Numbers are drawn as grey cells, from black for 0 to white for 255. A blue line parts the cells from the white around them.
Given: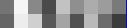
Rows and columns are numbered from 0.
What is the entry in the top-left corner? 116
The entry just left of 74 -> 136
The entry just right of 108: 60
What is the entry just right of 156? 122
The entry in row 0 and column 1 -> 245

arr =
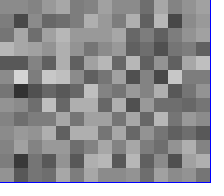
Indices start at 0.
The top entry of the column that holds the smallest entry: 139
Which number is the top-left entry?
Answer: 139
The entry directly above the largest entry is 88
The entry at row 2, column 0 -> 117
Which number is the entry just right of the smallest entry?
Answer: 80
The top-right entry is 161
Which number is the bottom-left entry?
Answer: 147
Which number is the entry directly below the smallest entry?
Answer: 139
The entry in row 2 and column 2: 110
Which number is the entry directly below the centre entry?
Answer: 103
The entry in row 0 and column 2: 131
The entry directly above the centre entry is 117
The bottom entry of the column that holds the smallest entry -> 88
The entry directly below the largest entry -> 50
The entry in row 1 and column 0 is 125
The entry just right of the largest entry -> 125
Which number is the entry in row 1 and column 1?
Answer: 72
